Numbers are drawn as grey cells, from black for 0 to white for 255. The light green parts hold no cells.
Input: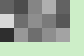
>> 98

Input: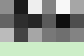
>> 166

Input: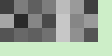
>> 63

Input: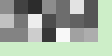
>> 85

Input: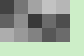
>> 182

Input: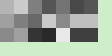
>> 85

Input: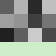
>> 191

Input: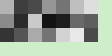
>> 222
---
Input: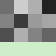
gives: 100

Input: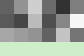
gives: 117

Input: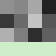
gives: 96

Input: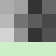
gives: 81

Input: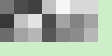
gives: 183

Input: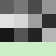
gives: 180

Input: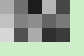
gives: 59

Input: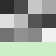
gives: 241
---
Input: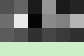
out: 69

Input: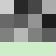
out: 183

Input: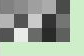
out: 105

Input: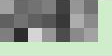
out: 76

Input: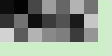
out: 126

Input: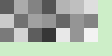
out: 232

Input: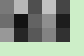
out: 88

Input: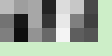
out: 244

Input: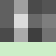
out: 170

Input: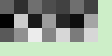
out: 215
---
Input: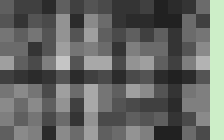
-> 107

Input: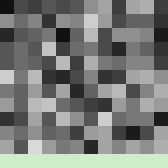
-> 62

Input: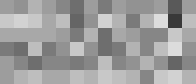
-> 157

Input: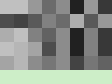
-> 56

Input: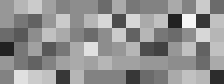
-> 107

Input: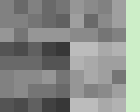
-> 159

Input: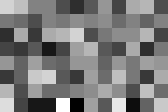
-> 77

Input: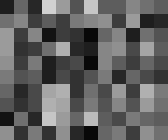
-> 93
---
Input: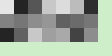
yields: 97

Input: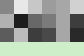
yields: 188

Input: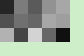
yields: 69

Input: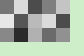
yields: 42

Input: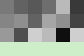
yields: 78

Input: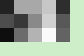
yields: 108

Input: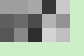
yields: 136

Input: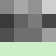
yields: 111
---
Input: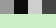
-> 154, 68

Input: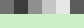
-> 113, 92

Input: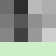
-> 110, 205

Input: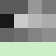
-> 91, 142

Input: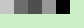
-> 199, 2

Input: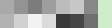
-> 170, 112

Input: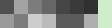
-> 80, 175

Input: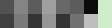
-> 81, 190
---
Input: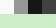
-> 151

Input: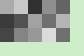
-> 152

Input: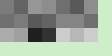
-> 204

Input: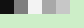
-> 243

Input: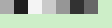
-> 150

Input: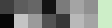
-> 54

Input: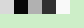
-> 177

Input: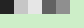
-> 230

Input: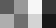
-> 111

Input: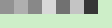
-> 113
